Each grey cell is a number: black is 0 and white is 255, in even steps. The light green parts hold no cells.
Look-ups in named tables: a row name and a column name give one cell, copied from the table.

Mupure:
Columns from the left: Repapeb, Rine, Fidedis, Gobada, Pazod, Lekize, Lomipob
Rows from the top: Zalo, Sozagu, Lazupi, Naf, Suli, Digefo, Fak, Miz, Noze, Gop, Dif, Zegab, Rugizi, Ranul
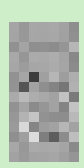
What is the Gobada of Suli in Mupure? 167
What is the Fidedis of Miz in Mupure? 173
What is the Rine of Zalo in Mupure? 152
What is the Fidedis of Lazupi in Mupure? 143
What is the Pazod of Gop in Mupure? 142
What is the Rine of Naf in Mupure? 150
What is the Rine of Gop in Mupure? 179
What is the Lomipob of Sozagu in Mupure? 144
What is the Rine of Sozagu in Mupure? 152
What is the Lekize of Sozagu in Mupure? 161
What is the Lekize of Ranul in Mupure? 159
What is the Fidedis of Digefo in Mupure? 59

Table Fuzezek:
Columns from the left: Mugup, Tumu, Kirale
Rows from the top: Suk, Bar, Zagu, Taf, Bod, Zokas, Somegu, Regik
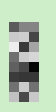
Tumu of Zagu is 57
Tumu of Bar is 206
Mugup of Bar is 202
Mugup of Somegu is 113
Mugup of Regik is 193
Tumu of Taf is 204
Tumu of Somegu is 203
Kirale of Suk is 133
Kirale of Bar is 70
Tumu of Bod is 73
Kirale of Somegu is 113
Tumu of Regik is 74
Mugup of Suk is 91
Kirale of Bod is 5
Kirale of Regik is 200

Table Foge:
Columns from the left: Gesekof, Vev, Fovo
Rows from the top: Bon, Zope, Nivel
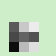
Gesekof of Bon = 90
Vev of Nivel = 186
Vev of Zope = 99
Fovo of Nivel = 223
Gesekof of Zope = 72
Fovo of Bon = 236
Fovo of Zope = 82
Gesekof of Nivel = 13
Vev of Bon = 200
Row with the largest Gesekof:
Bon

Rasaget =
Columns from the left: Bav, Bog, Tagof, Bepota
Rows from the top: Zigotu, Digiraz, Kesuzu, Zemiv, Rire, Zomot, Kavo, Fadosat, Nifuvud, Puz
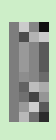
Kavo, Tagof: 189
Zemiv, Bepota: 89
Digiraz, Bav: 125
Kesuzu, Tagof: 133
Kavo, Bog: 98
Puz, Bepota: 43
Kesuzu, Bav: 125
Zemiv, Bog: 153
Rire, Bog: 153
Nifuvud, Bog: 153
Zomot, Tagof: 133

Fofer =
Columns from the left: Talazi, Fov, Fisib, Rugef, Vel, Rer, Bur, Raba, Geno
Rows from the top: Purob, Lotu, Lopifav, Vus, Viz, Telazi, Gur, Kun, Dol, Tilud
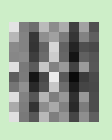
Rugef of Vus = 107
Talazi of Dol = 170
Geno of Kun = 76
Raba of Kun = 152
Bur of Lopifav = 36
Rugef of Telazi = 72
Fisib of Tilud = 87
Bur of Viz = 66
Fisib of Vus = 62
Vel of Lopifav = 214
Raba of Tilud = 142
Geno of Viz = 87
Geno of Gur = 72
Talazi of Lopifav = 138
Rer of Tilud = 148
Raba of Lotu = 130
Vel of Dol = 169
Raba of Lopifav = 79
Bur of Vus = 20
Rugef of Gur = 81
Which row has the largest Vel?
Telazi

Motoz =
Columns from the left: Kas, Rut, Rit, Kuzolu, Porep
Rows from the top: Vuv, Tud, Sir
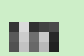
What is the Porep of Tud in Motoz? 40
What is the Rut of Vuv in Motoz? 218
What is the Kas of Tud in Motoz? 89
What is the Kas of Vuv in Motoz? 53
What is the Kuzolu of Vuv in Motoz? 66
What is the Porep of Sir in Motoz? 33
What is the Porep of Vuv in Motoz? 74
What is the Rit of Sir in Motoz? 104
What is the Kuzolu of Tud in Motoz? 201
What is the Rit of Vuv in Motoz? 49
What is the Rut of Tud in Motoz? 204
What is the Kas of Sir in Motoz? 81
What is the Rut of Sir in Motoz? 194
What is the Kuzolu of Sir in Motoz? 184
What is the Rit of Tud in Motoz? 111
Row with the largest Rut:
Vuv

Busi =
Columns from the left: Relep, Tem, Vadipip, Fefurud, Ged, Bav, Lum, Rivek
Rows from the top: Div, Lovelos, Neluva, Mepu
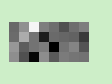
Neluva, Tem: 93
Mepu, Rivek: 114
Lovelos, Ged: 106
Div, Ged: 110
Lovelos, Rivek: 58
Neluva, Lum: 132
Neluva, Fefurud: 124

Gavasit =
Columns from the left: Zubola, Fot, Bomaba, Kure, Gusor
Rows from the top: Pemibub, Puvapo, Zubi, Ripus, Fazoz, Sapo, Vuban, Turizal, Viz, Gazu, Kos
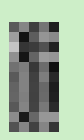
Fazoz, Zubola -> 113
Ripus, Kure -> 155
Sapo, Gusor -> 41
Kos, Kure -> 133
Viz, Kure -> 120
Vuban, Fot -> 130
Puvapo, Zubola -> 158
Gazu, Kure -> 151
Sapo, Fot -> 130
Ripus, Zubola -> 144
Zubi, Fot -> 53
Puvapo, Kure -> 149
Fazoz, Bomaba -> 56
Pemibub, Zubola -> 90
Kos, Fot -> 133
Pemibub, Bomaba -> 63
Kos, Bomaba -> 66
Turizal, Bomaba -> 65
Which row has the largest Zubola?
Zubi

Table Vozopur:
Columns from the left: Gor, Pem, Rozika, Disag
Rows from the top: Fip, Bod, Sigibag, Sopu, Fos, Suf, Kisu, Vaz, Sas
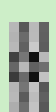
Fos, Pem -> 184
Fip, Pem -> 88
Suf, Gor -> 59
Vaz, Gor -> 184
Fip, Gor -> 183
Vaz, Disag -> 96
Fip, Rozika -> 185
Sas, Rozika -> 195

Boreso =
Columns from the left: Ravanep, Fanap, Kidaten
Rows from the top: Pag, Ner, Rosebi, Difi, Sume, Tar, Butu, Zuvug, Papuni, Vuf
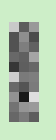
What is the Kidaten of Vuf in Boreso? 93
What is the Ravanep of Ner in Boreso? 82
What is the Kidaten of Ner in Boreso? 75
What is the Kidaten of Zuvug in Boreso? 222
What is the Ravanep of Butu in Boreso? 104
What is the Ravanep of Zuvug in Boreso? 146
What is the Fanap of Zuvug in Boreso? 24
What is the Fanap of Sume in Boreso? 94
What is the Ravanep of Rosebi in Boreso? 82
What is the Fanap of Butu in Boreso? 84
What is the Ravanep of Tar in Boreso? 206
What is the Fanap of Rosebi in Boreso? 126
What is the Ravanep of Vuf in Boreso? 103
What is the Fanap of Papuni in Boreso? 149
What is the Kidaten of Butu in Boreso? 123
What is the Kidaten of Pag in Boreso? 153
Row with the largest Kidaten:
Zuvug

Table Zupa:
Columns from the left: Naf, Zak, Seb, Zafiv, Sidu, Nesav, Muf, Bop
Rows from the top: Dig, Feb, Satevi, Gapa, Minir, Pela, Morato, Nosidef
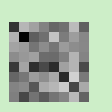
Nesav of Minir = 161
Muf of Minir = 180
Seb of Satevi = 117
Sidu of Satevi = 118
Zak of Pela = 119
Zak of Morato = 138
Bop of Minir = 74
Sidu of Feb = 195
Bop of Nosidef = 99
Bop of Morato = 169
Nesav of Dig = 112
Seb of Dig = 161
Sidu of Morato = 182
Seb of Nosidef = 115
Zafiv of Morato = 171
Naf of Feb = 177
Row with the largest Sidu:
Feb

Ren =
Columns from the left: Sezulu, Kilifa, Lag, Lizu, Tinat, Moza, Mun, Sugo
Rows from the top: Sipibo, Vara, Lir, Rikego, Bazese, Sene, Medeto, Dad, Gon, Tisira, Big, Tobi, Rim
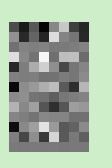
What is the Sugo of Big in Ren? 138
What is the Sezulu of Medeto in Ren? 8
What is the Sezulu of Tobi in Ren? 127
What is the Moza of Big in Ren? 88
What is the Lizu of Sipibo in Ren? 4
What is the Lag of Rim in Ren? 122
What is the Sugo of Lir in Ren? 131
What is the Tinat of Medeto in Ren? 188
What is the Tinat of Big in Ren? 154
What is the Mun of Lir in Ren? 125
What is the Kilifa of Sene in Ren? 125
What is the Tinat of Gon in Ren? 47
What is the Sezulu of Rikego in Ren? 222
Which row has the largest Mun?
Rikego

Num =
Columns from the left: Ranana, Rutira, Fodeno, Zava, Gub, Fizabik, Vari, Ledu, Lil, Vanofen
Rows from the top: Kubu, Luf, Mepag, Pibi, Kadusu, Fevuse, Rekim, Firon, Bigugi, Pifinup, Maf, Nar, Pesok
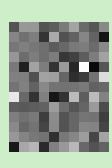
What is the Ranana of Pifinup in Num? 126
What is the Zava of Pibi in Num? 110
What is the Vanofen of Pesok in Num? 99
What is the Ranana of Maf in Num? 137
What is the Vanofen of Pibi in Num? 162
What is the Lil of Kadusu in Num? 10
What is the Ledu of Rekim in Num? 121
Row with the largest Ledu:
Kadusu

